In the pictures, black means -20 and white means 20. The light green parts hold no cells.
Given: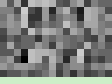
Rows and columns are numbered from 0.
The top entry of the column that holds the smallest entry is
-12
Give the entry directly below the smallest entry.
4
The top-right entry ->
-4
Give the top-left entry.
6
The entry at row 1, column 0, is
0
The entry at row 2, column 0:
-2
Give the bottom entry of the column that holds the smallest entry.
-2
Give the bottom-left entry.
-10
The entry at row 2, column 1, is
4
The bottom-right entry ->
-10
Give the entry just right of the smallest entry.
10
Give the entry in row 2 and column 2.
-2
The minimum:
-20
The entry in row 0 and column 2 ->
6
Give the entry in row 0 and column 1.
-6

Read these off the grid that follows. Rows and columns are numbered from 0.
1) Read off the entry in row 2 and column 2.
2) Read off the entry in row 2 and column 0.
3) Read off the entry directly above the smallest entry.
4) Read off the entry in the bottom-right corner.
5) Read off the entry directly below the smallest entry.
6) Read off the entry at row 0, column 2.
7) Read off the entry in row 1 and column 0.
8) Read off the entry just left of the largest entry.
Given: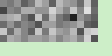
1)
9
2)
5
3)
11
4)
-7
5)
3
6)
3
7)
-9
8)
1

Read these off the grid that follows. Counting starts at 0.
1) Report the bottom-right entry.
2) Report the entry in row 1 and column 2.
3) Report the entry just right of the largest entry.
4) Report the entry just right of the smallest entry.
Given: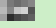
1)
-5
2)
11
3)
-7
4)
-9

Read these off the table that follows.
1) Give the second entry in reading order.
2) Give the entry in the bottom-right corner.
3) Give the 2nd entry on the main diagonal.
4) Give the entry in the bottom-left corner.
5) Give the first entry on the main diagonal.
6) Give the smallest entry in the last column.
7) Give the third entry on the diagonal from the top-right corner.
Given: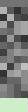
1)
-2
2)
-8
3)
-6
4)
0
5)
-2
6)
-12
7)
8

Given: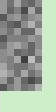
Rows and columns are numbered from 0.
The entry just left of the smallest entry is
6
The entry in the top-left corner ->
4
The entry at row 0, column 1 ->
-2
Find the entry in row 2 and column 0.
-6
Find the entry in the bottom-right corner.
8
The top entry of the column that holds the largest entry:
-4
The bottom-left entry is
-6
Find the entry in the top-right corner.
2
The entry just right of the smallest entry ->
10
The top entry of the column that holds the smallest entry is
-2
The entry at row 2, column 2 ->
4
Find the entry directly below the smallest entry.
-2
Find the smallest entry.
-10
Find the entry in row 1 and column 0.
4
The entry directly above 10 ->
-4
